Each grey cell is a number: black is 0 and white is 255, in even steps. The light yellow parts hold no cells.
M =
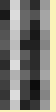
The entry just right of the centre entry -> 43
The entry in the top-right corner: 153
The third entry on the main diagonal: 104
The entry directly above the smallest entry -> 53
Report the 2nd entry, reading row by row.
209
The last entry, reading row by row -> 153
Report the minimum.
12
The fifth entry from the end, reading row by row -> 75
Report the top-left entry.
53
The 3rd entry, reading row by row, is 93
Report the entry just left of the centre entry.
197
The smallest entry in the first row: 43
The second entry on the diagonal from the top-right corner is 84

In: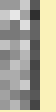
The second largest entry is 221
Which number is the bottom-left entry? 153
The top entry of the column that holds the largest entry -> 153
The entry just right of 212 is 78
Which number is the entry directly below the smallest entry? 100
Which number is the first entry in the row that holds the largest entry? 202
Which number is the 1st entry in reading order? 153
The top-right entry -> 88
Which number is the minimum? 47
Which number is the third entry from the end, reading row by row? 182
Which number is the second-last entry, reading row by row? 132
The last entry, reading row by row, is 69
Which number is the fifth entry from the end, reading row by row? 88

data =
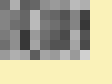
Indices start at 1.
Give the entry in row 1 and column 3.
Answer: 93
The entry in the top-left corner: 111
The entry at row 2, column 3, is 102
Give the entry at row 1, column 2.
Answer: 175
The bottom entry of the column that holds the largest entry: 208
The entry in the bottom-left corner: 154
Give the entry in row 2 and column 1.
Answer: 132
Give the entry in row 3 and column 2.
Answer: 111

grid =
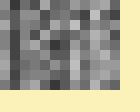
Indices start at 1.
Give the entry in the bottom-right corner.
100
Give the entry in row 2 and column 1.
121
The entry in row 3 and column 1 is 166
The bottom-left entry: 121
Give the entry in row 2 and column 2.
90
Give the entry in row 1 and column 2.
56
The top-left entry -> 142
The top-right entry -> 100
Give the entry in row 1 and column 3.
109
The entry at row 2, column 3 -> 142
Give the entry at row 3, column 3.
130

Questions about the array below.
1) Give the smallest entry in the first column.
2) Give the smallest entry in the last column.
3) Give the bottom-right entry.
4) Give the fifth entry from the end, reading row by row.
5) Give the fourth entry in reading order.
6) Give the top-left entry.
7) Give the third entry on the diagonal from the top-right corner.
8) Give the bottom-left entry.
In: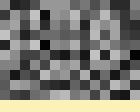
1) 33
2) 4
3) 174
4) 66
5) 78
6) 140
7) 163
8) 98

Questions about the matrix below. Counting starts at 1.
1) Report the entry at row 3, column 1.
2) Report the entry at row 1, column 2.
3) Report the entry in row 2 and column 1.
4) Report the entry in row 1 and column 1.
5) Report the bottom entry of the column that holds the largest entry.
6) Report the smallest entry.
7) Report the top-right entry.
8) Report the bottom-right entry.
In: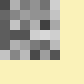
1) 93
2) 177
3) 103
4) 73
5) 158
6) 64
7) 207
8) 84

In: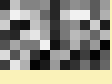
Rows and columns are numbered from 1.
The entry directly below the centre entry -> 16
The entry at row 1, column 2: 195
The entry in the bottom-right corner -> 102
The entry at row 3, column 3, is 16
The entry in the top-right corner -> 154
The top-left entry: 26
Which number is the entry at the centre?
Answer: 38
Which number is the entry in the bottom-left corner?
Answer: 61
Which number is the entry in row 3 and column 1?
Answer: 206
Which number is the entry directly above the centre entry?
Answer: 49
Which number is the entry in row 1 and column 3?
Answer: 131

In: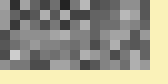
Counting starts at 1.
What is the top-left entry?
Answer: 163
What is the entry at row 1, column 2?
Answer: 47
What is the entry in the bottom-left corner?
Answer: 143
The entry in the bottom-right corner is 153
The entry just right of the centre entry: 131
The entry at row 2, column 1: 153
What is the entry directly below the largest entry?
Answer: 120
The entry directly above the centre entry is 120
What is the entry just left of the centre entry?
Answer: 175
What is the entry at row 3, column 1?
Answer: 153
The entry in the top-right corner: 87
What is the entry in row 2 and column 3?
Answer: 66
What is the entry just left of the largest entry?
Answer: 76
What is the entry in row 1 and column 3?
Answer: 163
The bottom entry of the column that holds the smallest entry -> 163
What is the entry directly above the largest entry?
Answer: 111
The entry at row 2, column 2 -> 99
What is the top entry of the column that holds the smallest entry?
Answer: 35
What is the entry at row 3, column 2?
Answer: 56
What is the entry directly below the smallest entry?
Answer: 175
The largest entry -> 205
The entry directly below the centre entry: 111
